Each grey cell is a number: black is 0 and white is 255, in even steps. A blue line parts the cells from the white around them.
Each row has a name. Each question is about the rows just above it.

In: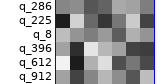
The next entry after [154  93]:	[176]
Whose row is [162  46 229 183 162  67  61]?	q_396

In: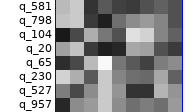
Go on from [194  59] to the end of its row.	[ 31  39 167 160  81  59]
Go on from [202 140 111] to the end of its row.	[125 111 154]
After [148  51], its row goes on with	[ 51 180 148]

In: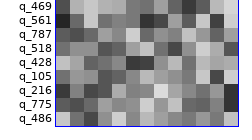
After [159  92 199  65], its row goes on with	[206]
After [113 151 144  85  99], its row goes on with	[136 185 159 144 121 199  72 206]
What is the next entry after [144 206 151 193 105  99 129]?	[52]
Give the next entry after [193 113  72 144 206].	[172]
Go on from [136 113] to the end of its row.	[151  52]
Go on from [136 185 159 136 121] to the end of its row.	[151 121 193]

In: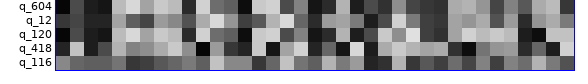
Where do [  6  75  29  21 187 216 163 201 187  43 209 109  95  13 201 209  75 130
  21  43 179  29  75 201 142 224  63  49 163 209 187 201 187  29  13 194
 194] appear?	q_120
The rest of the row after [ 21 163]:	[209  36 102  21 216  29 171 201 179 163 171  49  13 116 149 155  43 102
  29 209]
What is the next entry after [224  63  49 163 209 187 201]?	[187]
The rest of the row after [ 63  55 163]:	[149 171  82 155  43 149 171 122]

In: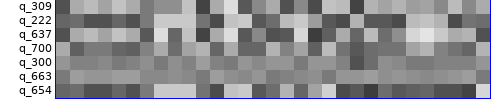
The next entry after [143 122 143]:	[130]
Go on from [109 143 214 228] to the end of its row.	[201 171 179  81]

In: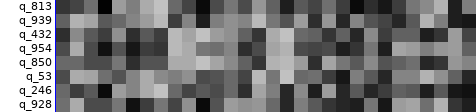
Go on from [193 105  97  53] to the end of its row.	[ 97  38 138  61  97  97  30  53 156  68]
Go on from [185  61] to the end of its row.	[132  30 126 144 132 185 118  83 156  46 150  38 132  83  68  38  89 178
 126  30  23]
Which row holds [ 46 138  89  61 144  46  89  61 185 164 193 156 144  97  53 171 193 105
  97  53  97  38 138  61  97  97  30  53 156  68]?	q_432
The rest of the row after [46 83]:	[ 83 171 171 193 164 138  97  53 178 185 156  46 164 118  89 138  83  97
 111  38  53 150 132]
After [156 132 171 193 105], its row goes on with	[ 68  89  75 105  46 164 126  38 138  30 156  38  89  38  61  97  89  30
  89  23  17]
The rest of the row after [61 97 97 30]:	[ 53 156  68]
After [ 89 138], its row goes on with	[ 83  97 111  38  53 150 132]

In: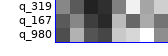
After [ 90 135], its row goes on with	[ 62  41 186 103 171 116]
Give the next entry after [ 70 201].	[215]
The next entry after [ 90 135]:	[62]
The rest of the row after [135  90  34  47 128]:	[241 165 207]
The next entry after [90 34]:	[47]
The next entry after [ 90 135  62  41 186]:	[103]
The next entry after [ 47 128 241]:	[165]

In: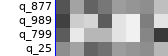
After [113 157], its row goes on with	[149 142 183]
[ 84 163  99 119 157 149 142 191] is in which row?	q_877
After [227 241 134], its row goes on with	[57]
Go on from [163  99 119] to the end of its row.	[157 149 142 191]
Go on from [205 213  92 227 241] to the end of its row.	[126 227]
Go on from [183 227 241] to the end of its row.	[134  57]
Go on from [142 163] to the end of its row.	[ 99 113 157 149 142 183]

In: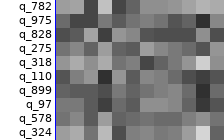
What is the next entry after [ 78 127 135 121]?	[127]
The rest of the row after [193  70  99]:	[143 143 149 163 179 171]
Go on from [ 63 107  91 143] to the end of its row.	[143 135  99  56  84]

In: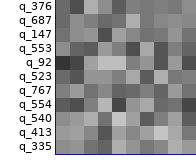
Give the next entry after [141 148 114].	[100]
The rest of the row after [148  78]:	[160 135 114 120 148 114]
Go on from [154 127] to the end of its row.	[ 78 168  85 127 100]
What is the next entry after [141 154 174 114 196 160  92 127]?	[160]

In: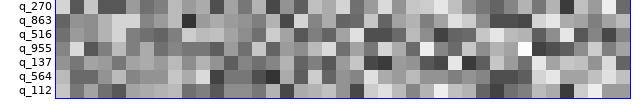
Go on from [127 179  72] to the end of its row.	[212 133 171 100 106 198 100 163 179 127 163 224 204 141  79  79  72 212
 230 171 163 127 163 186]
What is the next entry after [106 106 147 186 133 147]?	[147]
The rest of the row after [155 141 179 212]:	[127 112 100 127 204 186 192 163 141 112 204 163  87 127 100 163 224  79
  79 106 186 141  66 100 106 198 230 186 179  94 141 230  87 133  72 133]
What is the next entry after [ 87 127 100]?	[163]
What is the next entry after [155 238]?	[106]
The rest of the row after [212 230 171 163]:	[127 163 186]

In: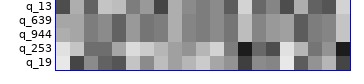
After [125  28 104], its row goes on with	[ 77 225 182 117 147  28]
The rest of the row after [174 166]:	[125 139  98 153 117 125 174 133 125 139 117 189 133 153 160  92 125 133
 196]

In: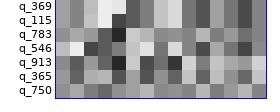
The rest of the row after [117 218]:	[132  75 168 117  69 138]
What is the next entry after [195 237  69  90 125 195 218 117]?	[83]
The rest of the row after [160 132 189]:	[237 231  90 125 195 218 117  83 160 117  75 132]
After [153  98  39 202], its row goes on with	[ 75 111  54 210 125 195 168 153 210]

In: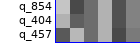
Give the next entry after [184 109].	[178]
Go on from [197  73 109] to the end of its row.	[178  81 130]
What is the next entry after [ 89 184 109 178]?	[73]
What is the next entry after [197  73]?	[109]
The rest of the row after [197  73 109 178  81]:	[130]
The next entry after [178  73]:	[122]

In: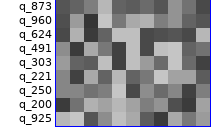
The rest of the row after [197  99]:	[114]
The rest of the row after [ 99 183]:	[ 99 120 197 162 162  92]
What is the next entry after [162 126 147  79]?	[59]
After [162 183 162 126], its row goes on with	[147  79  59 162]
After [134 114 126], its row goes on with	[197  73 141 107 134  65 126]

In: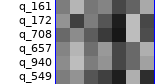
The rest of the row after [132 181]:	[111 153  71 105 175]
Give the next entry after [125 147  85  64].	[30]
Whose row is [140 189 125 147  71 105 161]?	q_940
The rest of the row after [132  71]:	[ 99 169]

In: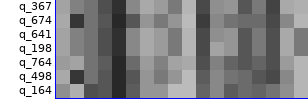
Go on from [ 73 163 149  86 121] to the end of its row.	[ 79 169 121]
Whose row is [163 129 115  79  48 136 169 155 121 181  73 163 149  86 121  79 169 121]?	q_198

